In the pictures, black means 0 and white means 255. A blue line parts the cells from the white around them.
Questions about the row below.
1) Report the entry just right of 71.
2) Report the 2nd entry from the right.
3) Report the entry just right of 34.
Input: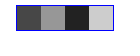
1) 151
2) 34
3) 205

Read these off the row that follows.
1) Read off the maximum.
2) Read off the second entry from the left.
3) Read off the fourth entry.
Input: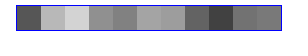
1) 211
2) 184
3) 144

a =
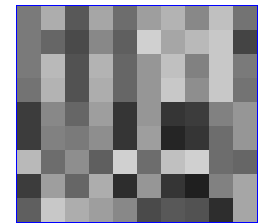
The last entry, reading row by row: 166
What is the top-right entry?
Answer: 115
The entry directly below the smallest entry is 82
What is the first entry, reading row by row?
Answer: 122
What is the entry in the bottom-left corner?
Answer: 95
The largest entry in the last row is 200
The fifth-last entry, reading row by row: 74
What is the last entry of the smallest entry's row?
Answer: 166
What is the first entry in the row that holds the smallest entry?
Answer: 60
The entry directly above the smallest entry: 208
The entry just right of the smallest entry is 129
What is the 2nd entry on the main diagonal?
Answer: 102
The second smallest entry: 37
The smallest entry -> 31
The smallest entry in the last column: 68
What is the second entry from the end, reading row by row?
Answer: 45
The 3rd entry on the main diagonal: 82
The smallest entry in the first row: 88

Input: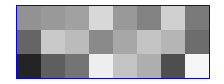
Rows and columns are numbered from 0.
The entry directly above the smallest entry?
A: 101
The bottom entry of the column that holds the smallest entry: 36
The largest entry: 245
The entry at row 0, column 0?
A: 146
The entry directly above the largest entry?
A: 109
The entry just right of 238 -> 195
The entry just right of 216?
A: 153

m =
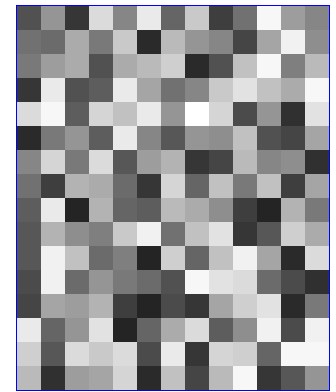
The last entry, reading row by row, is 149
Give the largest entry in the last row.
247
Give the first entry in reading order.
81
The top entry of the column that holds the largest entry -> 201
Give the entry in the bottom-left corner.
186
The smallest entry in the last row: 42
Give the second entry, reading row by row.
149
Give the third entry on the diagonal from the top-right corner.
247
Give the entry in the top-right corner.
134
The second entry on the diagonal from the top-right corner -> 241
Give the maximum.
255
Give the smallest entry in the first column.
42
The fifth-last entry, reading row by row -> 186
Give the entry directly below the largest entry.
149
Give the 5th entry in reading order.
134

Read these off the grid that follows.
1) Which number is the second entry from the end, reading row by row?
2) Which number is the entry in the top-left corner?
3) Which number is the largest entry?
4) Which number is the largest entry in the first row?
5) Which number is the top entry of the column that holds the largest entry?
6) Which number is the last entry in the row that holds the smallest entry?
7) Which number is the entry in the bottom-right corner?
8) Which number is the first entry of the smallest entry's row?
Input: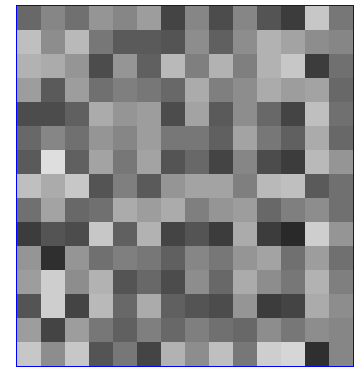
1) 47
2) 104
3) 222
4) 199
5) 134
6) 149
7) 134
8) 60

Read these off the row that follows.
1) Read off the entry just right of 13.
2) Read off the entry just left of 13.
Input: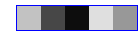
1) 223
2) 71
